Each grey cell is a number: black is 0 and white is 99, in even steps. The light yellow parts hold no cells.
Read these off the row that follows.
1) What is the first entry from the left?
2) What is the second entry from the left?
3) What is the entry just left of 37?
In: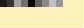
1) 10
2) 21
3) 4

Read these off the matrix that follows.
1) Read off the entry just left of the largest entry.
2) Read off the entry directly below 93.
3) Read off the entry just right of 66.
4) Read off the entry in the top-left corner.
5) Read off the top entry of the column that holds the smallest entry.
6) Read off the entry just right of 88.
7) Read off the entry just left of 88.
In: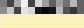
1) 66
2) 88
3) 93
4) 49
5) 61
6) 83
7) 26

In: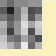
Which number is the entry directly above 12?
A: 41
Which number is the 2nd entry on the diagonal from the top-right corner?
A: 30
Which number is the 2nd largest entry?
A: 85
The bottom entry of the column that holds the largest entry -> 91
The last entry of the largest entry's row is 69
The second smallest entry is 24
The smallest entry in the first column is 35
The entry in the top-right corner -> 58
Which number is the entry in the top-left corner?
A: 53
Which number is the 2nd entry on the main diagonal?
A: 12
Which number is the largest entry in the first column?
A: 80
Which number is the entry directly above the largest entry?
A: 64

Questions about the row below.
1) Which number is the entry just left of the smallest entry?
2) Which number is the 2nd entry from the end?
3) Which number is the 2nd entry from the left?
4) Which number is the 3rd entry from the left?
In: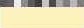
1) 34
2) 71
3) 39
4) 92

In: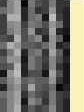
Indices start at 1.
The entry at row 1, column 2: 52
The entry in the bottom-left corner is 36
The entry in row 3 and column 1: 25
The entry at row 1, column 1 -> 25
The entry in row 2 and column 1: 42
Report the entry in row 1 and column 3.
63
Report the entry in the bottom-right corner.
14
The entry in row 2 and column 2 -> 52
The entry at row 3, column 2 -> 68
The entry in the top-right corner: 20
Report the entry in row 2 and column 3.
63
